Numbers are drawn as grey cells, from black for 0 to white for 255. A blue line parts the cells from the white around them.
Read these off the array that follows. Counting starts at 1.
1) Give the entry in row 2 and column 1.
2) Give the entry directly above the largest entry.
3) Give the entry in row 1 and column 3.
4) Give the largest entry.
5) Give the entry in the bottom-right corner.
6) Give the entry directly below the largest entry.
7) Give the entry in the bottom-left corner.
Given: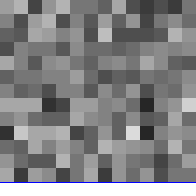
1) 130
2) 139
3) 68
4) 219
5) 118
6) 148
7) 167

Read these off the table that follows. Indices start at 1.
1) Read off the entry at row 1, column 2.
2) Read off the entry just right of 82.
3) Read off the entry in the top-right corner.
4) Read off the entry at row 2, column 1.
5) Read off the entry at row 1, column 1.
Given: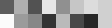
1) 175
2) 230
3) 208
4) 251
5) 93

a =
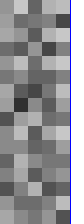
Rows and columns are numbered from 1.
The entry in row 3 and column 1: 167
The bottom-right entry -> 82
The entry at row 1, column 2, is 199
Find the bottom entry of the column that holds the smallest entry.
138
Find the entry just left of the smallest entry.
158
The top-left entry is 149
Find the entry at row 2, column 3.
119
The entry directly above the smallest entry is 91
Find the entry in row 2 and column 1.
158
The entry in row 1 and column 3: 100
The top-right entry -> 188
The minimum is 48
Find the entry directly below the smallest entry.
158
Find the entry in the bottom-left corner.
167
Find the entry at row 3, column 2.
149

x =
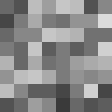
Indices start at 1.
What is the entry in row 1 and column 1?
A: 104
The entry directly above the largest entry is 135
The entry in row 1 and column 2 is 82
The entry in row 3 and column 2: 135
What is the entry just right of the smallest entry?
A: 104
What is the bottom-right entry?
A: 93
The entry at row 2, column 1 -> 70
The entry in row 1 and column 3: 189
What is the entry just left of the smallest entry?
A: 135
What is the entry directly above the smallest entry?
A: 70
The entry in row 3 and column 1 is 104
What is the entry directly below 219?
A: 113

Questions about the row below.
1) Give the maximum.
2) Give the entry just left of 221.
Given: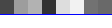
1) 242
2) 49

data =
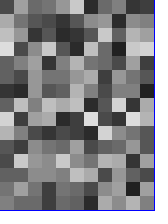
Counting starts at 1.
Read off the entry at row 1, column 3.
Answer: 106
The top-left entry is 74
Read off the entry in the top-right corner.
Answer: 62
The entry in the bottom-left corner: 128
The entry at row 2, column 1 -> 171
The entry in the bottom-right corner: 128
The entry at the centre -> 191
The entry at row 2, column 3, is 86
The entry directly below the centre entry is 62
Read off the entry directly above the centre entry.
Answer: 180
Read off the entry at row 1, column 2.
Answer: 160
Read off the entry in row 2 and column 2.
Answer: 116
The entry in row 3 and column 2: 151
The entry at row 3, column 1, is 191
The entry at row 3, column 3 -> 53
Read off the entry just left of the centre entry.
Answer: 171
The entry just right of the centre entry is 43

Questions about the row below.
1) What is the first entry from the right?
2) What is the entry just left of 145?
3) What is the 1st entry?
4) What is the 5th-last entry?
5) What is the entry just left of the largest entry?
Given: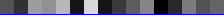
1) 101
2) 156
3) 82
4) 0
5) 21
